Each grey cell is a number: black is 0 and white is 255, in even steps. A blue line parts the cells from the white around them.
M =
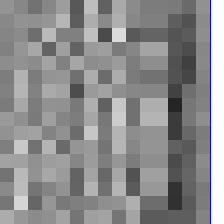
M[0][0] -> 147
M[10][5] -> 149
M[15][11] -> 91
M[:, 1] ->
[135, 146, 139, 149, 146, 178, 181, 168, 144, 159, 200, 161, 185, 187, 213, 151]
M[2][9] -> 89
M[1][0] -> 136
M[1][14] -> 139
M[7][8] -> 199
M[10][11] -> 148
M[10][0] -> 127
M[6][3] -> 170
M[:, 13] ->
[106, 82, 91, 77, 64, 70, 111, 119, 120, 104, 89, 97, 102, 99, 90, 94]
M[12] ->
[115, 185, 146, 168, 155, 99, 164, 104, 167, 82, 160, 160, 82, 102, 133]
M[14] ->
[118, 213, 102, 150, 121, 127, 130, 143, 146, 175, 109, 109, 49, 90, 124]
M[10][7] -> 116
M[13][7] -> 113
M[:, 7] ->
[97, 138, 75, 158, 144, 108, 162, 97, 120, 123, 116, 126, 104, 113, 143, 163]
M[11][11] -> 142
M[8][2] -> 122
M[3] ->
[129, 149, 167, 99, 159, 99, 154, 158, 123, 134, 164, 164, 87, 77, 135]
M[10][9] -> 135
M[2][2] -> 110
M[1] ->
[136, 146, 144, 149, 182, 93, 173, 138, 175, 135, 127, 127, 94, 82, 139]
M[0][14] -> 145
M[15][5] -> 117
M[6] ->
[129, 181, 130, 170, 163, 77, 154, 162, 143, 135, 134, 134, 66, 111, 127]
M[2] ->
[133, 139, 110, 186, 128, 128, 192, 75, 219, 89, 100, 100, 84, 91, 142]
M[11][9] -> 124
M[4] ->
[141, 146, 139, 163, 129, 166, 141, 144, 155, 125, 142, 142, 81, 64, 137]
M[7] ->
[123, 168, 124, 146, 145, 121, 175, 97, 199, 113, 174, 174, 37, 119, 130]

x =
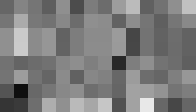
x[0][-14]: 102
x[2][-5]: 70
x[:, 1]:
[132, 171, 202, 203, 100, 157, 15, 58]
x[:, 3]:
[94, 114, 150, 150, 113, 101, 118, 174]
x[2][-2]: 109
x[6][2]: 104
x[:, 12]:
[143, 118, 109, 108, 109, 127, 116, 71]
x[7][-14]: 53
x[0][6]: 124
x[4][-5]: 126
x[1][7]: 140
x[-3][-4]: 109
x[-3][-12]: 115
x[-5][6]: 140
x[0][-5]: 187
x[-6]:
[144, 202, 139, 150, 98, 125, 139, 139, 155, 70, 115, 98, 109, 98]
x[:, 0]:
[102, 117, 144, 144, 114, 116, 84, 53]
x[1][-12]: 120
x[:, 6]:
[124, 143, 139, 140, 127, 135, 110, 167]
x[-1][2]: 110
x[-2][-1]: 126
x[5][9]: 156
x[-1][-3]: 103
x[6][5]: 142
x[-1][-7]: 198

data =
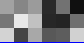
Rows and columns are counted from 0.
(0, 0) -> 162
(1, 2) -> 193
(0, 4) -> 114
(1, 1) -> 232

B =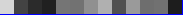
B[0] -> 214
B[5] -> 114
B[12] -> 29
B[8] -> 80

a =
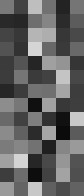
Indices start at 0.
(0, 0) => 121
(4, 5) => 53
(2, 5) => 73
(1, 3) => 133
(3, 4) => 58
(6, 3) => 112
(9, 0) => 139
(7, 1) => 119
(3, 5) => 104
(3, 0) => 83
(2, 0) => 68
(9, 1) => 97
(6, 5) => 61
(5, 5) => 71
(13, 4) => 75
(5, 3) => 66
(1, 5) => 92
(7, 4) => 56
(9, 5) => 91
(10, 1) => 134
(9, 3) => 166
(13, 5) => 98
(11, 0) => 161

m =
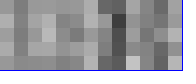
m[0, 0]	152
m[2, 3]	185
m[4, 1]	138
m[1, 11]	117
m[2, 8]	78
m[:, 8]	[97, 62, 78, 81, 91]
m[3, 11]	104
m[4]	[152, 138, 140, 142, 129, 135, 179, 103, 91, 195, 133, 99, 182]
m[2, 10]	118
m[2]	[158, 125, 152, 185, 140, 123, 153, 132, 78, 157, 118, 142, 179]
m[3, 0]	171
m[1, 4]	132
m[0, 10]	133
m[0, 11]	106
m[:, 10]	[133, 129, 118, 131, 133]
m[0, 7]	103
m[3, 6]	171
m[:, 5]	[152, 139, 123, 157, 135]
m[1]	[175, 130, 164, 177, 132, 139, 178, 152, 62, 147, 129, 117, 154]

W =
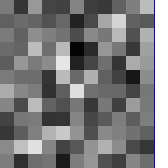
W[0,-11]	122
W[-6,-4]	105
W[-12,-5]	62
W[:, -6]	[132, 34, 76, 4, 34, 105, 222, 119, 133, 147, 87, 125]
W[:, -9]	[152, 100, 142, 188, 123, 109, 124, 187, 123, 128, 224, 109]
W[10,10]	54
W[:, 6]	[62, 73, 137, 42, 70, 176, 112, 55, 71, 79, 147, 150]
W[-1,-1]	109
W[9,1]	93
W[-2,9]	73
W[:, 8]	[97, 212, 185, 120, 52, 65, 104, 64, 125, 128, 140, 63]
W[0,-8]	68
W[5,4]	186
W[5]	[122, 109, 109, 53, 186, 105, 176, 96, 65, 23, 141]
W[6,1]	135
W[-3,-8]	178
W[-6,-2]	68
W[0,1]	53
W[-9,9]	56
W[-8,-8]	140
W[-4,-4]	90
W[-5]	[134, 74, 187, 99, 80, 119, 55, 120, 64, 156, 121]
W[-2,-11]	138
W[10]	[138, 192, 224, 133, 66, 87, 147, 177, 140, 73, 54]
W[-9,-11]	107
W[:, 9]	[127, 97, 81, 56, 171, 23, 68, 156, 93, 113, 73, 134]
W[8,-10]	119

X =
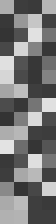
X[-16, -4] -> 174
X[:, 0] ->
[174, 56, 52, 72, 224, 214, 165, 76, 51, 173, 227, 57, 61, 137, 170, 177]
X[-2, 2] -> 62
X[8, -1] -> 76
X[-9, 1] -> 55
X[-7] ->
[173, 183, 63, 61]
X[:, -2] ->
[58, 198, 225, 131, 55, 54, 62, 117, 218, 63, 53, 223, 185, 71, 62, 62]
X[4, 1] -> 83
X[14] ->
[170, 187, 62, 58]
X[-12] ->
[224, 83, 55, 109]
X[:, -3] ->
[61, 152, 80, 213, 83, 74, 190, 55, 126, 183, 109, 82, 168, 52, 187, 179]
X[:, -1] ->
[182, 65, 115, 55, 109, 131, 58, 224, 76, 61, 85, 117, 63, 210, 58, 62]
